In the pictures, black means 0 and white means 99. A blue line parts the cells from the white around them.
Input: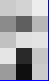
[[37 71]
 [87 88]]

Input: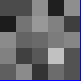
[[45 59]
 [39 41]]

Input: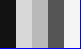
[[84 72]
 [84 72]]

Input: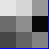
[[55  3]
 [39 51]]

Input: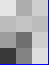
[[76 73]
 [43 80]]

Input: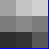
[[53 48]
 [20 34]]

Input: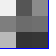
[[42 43]
 [20 21]]
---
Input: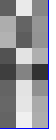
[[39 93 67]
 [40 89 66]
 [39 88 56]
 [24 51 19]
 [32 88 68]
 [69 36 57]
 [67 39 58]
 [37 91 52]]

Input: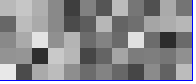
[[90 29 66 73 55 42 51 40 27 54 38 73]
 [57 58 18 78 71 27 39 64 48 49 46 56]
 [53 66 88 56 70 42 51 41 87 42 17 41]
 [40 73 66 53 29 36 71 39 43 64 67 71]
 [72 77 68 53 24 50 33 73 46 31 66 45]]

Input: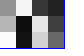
[[97  7 82 40]
 [71  5 89 25]
 [57 95 21 13]]

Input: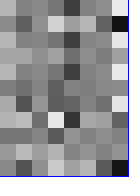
[[53 32 56 78 63 70 35  8]
 [59 72 61 69 51 57 50 57]
 [46 46 52 35 57 50 55 50]
 [69 73 43 89 20 65 62 38]
 [66 32 58 36 39 50 44 88]
 [49 44 51 37 50 49 53 54]
 [71 50 53 46 25 50 54 90]
 [64 64 56 63 43 55 48 62]
 [71 50 52 45 25 52 54 89]
 [54 37 56 82 61 71 38  7]
 [70 50 53 46 24 50 55 91]]

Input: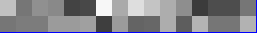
[[46 48 48 60 60 62 24 60 39 40 67 36 70 46 46 69]
 [75 46 56 53 26 28 96 66 86 76 67 55 23 30 30 46]]

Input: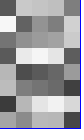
[[64 54 72 71 27]
 [23 71 89 94 84]
 [73 49 45 41 25]
 [71 30 35 40 60]
 [35 91 95 89 36]
 [45 56 60 63 79]
 [96 38 57 49 81]
 [34 78 76 74 49]]

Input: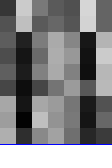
[[68 18 53 63 43 15 23]
 [61  1 74 57 47  8 40]
 [65  8 65 60 46 10 32]
 [27  5 27 45 60 34 72]
 [37 11 50 66 50  6 71]
 [30  8 41 67 59  7 79]
 [36 13 48 66 52  9 70]
 [32 74 35 40 33 82 39]
 [21 79 47 35 31 83 39]]
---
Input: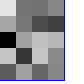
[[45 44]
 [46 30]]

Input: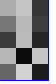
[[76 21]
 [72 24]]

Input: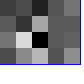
[[30 13]
 [20 64]]

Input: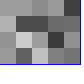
[[61 54]
 [29 30]]

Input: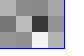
[[54 53]
 [73 22]]

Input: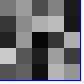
[[60 30]
 [54 68]]
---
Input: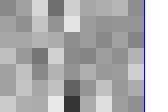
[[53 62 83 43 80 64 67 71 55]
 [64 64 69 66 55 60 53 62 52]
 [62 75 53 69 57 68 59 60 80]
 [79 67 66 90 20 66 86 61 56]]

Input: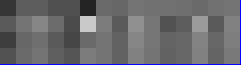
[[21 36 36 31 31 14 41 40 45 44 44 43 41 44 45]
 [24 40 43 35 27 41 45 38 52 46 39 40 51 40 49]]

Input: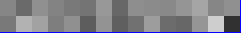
[[52 41 56 51 47 45 59 40 55 54 53 58 64 52 56]]

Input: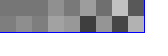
[[46 46 46 56 47 61 43 75 34]]

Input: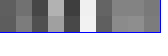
[[37 44 27 69 24 93 39 51 51 47]]

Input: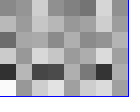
[[53 58 80 56 50 45 83 56]
 [42 65 66 54 68 54 57 70]
 [19 71 27 29 68 47 20 67]]

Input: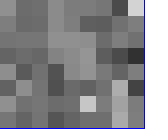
[[56 42 43 54 48 48 46 29 82]
 [45 46 46 56 56 55 42 49 44]
 [55 35 44 32 53 57 47 39 49]
 [56 44 46 42 43 77 48 63 48]]
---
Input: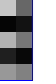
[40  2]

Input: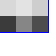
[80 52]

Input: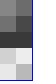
[42 44]

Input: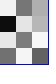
[68 89 90]

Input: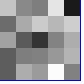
[10 71 20 49 36]

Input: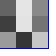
[53 88 60]

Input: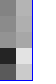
[70 54]

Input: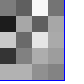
[45 37 41 20]

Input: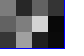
[20 82 62]
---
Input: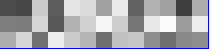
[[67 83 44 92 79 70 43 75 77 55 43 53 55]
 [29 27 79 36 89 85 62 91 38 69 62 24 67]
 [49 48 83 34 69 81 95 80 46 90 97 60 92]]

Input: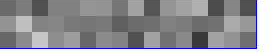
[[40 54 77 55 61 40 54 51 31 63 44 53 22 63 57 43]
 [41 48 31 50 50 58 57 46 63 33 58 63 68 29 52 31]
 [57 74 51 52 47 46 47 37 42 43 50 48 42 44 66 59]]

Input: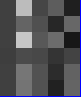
[[25 45 32 13 39]
 [25 73 27 36 12]
 [25 39 31 15 40]
 [25 77 34 42  9]
 [24 29 28 20 26]
 [25 46 32 17 38]]

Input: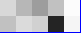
[[75 85 81 14 95]
 [84 71 61 75 98]]

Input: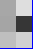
[[74 81]
 [65 86]
 [64 21]]

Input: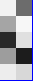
[[92 84]
 [94 42]
 [64 96]
 [16 87]
 [61 11]]
